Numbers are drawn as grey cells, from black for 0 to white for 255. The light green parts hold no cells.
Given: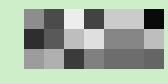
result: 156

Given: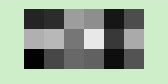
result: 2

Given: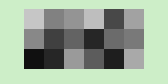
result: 16

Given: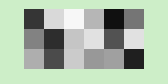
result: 174

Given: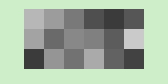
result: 59

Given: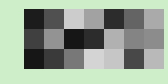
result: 22
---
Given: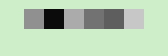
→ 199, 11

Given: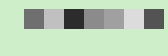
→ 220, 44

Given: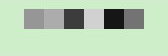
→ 209, 22

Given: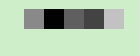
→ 194, 2

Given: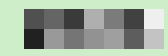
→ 239, 33

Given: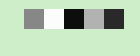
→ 252, 13

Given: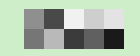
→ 241, 26
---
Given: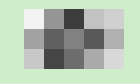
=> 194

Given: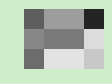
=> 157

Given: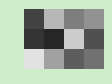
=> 126

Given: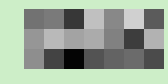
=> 208

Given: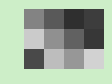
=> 47

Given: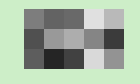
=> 224

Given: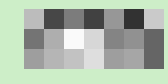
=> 50

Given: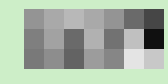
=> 106

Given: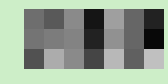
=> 102

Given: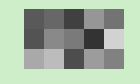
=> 150
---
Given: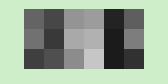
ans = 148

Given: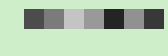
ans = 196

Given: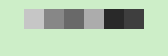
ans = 105

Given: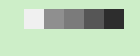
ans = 123

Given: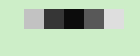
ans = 12

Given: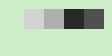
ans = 40

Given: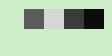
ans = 59

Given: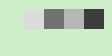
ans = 183
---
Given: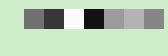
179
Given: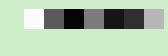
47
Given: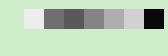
209
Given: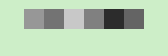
44
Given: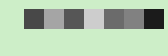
129
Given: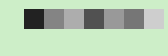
118
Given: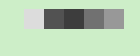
113
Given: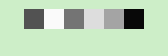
164
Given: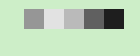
96
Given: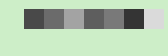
52
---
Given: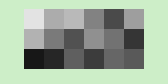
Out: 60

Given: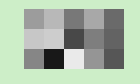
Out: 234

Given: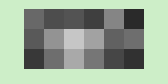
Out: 118

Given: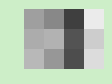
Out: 151

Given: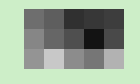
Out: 140

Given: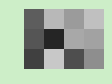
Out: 200

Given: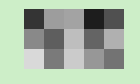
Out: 203

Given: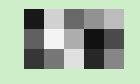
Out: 224

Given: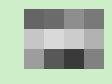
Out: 88
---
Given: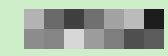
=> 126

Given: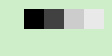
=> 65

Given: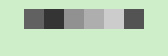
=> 174

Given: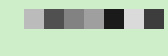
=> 26

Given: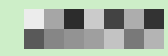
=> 195

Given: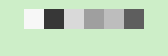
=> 159

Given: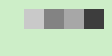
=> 131

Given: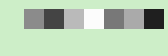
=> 120

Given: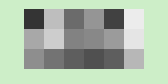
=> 80

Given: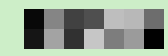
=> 125
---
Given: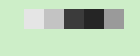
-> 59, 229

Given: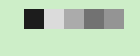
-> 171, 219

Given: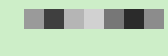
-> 209, 209

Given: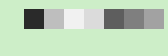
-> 219, 241

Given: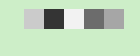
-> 242, 242

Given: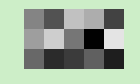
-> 118, 228

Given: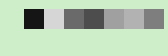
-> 77, 214

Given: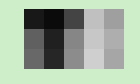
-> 134, 207

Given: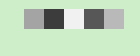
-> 241, 241

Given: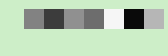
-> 109, 246
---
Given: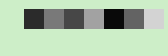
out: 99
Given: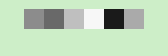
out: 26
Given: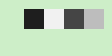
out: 69
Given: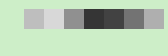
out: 115
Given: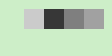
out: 127
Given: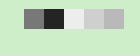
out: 207
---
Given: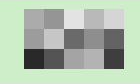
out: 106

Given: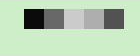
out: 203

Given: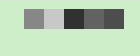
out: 49

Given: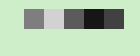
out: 91

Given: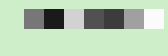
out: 81

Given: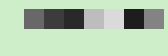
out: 189

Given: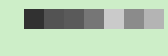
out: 118

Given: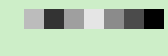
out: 229

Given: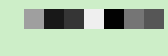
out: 239

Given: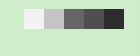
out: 101
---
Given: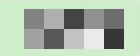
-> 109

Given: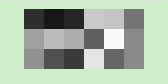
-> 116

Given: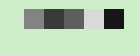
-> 22

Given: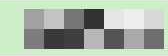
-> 216

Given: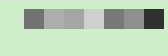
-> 48

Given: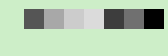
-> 1

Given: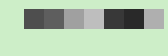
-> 175

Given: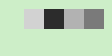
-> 122

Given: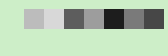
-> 71

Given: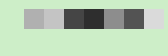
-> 218
